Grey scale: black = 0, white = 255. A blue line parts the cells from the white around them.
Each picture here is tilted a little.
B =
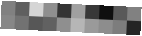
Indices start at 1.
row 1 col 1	129
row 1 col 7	56
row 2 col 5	143
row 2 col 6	182
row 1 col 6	160
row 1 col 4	143

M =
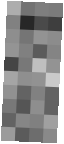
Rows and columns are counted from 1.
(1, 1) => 173
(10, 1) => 155
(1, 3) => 126
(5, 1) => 69
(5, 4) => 147
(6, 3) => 146
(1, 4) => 123
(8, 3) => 142
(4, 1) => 148
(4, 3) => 91
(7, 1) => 145
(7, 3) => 129

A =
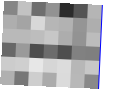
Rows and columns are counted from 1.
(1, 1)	134
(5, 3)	231
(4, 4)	108
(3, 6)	147
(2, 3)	216
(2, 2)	164
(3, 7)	188
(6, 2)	119
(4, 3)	77
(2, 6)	149
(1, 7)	181
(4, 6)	129
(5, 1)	204
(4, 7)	127

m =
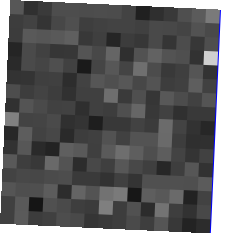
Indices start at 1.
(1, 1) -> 87
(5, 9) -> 68
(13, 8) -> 50
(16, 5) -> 77
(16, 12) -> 85
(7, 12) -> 88
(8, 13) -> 48
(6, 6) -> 66
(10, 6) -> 61
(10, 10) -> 83
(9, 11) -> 59
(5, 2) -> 74
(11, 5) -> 95
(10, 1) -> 39
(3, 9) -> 60
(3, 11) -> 73
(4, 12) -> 83
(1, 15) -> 122
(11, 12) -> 93
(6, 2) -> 52
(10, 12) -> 106
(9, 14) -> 50
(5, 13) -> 63
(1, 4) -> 77
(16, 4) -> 64
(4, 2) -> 74
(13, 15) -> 91
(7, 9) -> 58
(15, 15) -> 72
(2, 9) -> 67
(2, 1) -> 61
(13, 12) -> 80
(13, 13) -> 80
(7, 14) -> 65
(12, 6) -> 44

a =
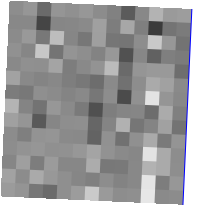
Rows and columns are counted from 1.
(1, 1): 141
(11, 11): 227
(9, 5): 142
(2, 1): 136
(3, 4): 189
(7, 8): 141
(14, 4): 107
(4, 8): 152
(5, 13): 110
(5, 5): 125
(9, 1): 160
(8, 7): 80
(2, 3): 69
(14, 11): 231
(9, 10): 118
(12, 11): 178
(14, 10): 143
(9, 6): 143
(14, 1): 155
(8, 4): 151
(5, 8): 187
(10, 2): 127
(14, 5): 143
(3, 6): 119
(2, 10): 127
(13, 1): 162
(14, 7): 202
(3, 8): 118
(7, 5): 132
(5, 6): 137
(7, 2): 120
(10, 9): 113
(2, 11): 59
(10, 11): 170
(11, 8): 146

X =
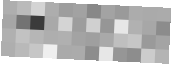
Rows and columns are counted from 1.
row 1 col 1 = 174
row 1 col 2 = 186
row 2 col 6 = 157
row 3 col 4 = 174
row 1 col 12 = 171
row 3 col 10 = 198
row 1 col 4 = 173
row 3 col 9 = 191
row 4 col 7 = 141
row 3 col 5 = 176
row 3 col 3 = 182
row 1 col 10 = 172
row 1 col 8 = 163
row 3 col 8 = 169
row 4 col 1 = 174

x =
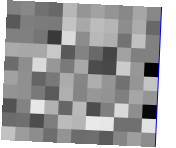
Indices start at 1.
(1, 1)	130
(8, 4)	177
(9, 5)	187
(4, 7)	105
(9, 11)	225
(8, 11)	9
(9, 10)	112
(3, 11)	129
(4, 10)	128
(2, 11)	104
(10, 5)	147
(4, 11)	129
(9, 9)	112
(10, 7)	110
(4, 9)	162
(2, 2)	126
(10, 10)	158
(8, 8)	127
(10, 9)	133
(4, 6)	131
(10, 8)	90
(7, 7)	151
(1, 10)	166
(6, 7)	174
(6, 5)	171
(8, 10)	142
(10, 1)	194
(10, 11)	141
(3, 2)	128
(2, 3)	123
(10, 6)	108
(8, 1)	83
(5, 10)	151
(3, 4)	57

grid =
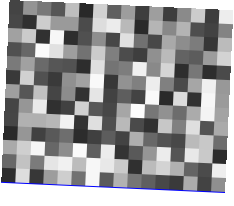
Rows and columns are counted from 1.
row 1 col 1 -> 68
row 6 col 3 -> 81
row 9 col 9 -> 185
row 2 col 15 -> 66
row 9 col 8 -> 79
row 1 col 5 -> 190
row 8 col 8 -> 71
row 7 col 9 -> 94
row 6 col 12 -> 128
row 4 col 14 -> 92
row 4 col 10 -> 62
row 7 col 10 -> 67
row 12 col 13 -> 177
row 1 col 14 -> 204
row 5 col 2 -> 161
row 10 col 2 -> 150
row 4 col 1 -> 80
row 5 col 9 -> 125
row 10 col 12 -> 83
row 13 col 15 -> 67
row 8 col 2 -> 150
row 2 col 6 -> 75
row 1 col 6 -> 41
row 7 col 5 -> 140
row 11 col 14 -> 232
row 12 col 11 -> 187
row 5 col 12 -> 213
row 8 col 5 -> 65
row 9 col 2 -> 177
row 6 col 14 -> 166
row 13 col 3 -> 55
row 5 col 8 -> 116
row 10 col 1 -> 42
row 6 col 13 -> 74
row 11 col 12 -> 236
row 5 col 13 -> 46
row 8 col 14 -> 171
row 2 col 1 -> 71
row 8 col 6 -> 208

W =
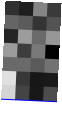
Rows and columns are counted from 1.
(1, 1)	48
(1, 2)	30
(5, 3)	90
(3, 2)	156
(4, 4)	3
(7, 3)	24
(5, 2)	106
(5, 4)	114

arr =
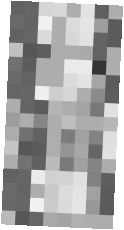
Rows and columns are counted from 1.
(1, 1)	98
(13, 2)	102
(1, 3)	214
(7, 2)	102
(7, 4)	206
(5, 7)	53
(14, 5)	220
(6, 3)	173
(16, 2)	87
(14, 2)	100
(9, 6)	173
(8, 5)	173
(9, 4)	173
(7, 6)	173
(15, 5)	218
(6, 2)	99
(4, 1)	192
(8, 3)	92
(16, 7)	173
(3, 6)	226
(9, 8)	183
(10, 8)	222
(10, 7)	131
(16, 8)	173
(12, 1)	173
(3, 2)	101
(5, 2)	93
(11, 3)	92
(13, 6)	224
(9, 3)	133
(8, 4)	180
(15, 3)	241
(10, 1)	173
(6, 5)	219
